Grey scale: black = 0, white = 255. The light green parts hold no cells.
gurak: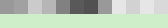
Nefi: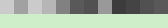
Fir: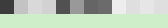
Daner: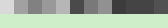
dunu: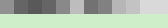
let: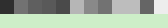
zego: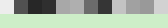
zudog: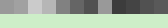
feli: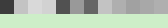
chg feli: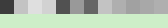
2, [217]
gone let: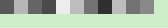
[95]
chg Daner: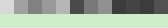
10, [68]
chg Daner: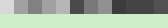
3, [153]

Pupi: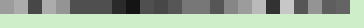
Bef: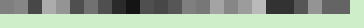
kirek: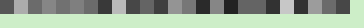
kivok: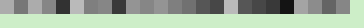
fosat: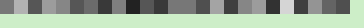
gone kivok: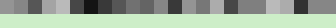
[140]
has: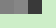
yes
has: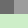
no
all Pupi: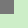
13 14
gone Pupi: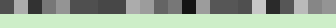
[94]

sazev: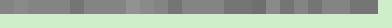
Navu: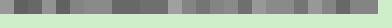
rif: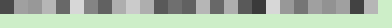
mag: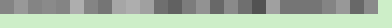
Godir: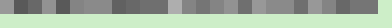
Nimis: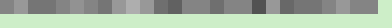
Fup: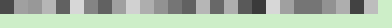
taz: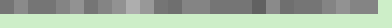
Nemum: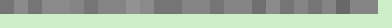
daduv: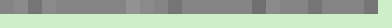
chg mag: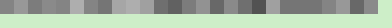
2, [132]
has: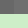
yes
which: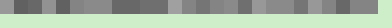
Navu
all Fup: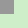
2
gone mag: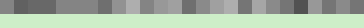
[124]
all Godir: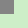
5 13 15 23
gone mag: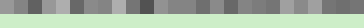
[166]

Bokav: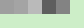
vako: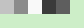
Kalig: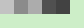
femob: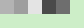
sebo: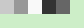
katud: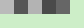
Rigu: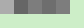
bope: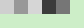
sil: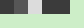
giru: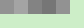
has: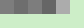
no
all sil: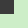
0 3 4
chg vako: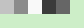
4, [94]

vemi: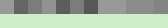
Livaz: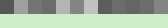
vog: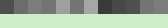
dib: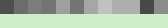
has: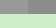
yes
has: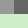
yes
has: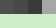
no
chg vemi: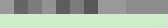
11, [132]

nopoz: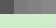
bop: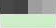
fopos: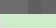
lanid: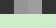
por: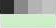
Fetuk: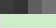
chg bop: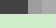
0, [73]
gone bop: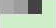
[73]
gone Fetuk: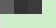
[116]
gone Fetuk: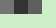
[59]
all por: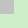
3

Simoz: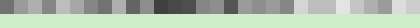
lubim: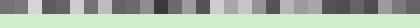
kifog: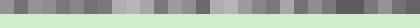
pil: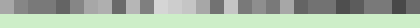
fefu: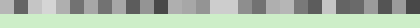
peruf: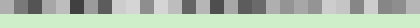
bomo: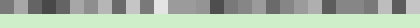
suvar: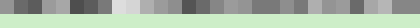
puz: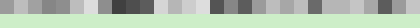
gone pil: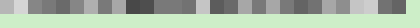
[127]
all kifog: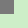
4 7 11 19 23 26
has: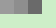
yes
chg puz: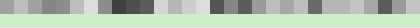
0, [155]
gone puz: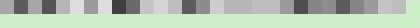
[161]
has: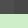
no
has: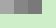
yes

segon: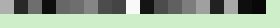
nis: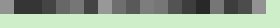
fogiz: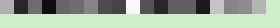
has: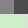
yes
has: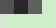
yes
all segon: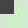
8

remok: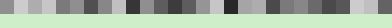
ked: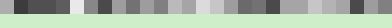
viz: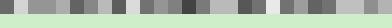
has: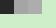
yes
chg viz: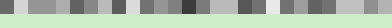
13, [67]

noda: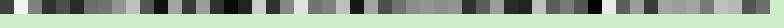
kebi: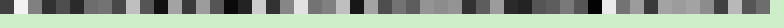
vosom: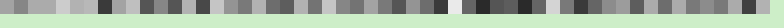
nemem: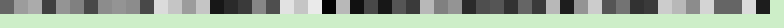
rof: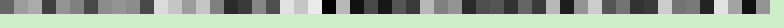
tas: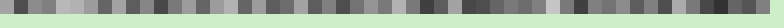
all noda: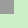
14 35 45 48
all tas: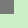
12 27 29 36 40 49

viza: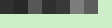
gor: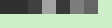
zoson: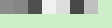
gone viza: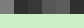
[40]
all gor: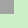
3
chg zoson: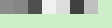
5, [72]
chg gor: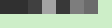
6, [101]
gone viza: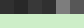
[93]
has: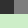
no

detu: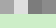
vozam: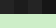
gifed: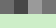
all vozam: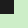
1
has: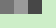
no
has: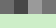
yes
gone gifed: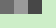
[116]
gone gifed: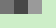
[108]

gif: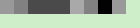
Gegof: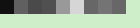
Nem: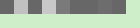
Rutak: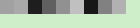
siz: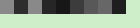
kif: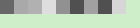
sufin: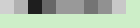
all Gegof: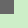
6 8
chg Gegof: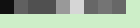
2, [74]
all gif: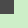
2 3 4
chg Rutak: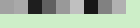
4, [145]
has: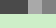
yes
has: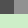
no

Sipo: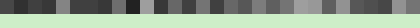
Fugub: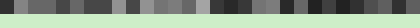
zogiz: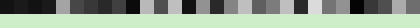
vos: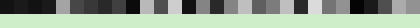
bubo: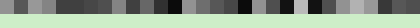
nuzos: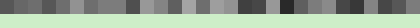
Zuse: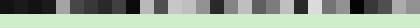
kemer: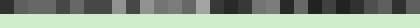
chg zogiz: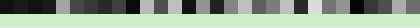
15, [41]
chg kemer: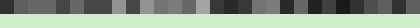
24, [34]
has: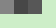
yes
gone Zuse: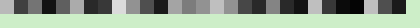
[199]
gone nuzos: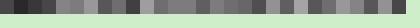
[138]

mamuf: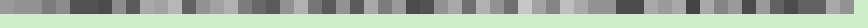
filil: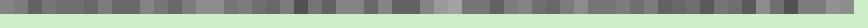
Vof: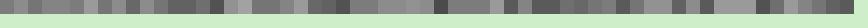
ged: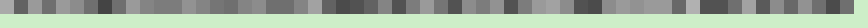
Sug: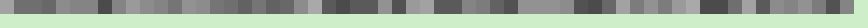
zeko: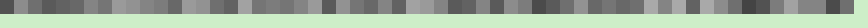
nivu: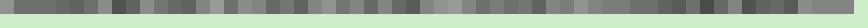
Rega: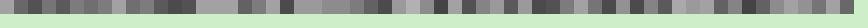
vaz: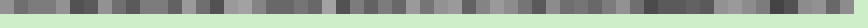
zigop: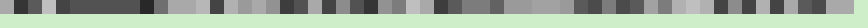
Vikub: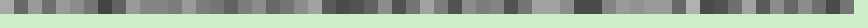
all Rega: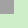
0 8 14 15 16 19 32 41 50 56 59
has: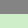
yes
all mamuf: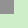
1 2 14 20 24 31 35 42 43 60
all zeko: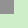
9 14 24 41
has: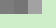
no
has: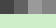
yes

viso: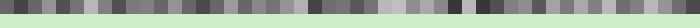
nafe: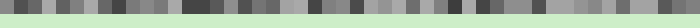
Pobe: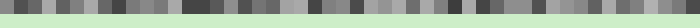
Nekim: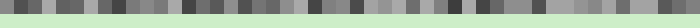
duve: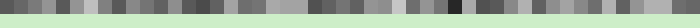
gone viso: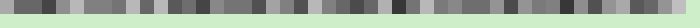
[155]
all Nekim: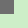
14 29 44 48

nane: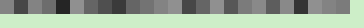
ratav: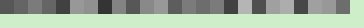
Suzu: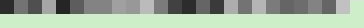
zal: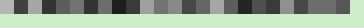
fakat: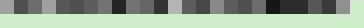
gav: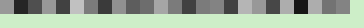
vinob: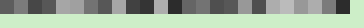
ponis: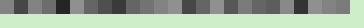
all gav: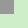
0 3 18
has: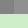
yes

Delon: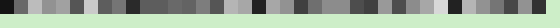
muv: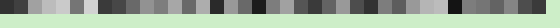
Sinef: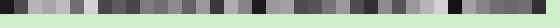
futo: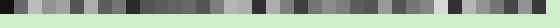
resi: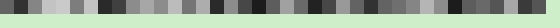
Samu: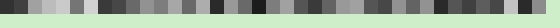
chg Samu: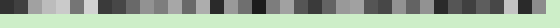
17, [105]
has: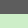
yes
